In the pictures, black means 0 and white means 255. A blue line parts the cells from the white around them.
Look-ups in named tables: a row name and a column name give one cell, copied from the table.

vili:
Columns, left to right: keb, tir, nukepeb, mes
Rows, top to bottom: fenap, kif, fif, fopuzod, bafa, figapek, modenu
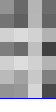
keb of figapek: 186
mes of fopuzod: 64
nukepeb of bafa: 209
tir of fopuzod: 108
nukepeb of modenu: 213
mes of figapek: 128
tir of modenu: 151
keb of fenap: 147
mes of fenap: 109
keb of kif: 116
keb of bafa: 208
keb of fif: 209
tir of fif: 219
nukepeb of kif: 182
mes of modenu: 73

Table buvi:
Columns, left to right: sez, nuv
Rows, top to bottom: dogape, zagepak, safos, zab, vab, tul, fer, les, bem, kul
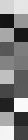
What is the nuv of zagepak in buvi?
151
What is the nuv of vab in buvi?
119
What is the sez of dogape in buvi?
213
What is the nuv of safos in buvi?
23
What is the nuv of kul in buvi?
66
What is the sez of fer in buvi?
70
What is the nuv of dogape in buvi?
229
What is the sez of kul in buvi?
244
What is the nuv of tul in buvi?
89
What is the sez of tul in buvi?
192
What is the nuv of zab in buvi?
125
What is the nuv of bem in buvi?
39
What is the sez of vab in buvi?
131
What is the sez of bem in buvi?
172
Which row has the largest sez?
kul

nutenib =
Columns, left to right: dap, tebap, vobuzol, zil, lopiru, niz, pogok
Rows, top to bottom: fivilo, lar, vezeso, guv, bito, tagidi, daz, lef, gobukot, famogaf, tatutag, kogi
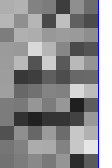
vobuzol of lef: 150
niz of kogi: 43
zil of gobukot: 52
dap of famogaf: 81
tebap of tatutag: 129
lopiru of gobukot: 52
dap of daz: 159
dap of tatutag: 118
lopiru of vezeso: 156
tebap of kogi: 124
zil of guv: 181
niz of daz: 216
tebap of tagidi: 56
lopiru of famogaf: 108
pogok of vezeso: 142
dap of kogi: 114
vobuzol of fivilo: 130
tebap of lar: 143
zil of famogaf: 155

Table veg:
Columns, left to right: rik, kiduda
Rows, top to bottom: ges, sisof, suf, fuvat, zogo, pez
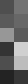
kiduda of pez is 55
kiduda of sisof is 103
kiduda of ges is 115
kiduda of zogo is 189
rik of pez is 35
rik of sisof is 90
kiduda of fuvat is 208
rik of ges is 79
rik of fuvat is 52
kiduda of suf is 91
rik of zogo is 78

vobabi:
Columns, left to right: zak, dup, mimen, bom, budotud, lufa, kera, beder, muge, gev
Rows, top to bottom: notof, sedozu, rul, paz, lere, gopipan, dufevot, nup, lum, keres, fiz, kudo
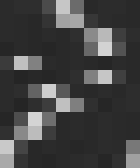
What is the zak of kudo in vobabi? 169
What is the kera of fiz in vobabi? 41
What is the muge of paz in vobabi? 83
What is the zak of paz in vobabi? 38
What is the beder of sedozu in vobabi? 44
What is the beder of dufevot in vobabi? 44
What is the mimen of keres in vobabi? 188
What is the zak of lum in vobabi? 38
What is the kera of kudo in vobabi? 45
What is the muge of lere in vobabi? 43
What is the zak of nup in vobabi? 43
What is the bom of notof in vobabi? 75
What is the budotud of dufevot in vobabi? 89
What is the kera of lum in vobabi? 41
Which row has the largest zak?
fiz

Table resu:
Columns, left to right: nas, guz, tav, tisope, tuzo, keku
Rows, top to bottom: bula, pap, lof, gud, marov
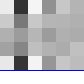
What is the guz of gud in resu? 134
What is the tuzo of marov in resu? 198
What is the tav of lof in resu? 182
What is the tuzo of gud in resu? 172
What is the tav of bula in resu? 245
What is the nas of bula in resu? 235
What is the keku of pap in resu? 176
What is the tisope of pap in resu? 181
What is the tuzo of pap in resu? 180
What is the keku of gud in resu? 192
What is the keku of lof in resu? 172
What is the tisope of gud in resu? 178
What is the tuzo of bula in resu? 199
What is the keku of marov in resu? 188
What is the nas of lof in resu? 176
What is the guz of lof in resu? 156
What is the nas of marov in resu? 232

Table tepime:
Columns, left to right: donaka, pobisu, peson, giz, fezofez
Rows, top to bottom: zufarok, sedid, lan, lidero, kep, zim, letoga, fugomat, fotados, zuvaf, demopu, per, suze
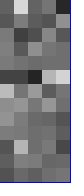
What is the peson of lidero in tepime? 143
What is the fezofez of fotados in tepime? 84
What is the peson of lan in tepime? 79
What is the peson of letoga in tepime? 154
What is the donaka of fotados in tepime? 147
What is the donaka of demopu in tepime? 84
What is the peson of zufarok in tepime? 99
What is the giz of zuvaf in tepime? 113
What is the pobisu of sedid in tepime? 124
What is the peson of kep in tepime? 108
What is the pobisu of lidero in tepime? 89

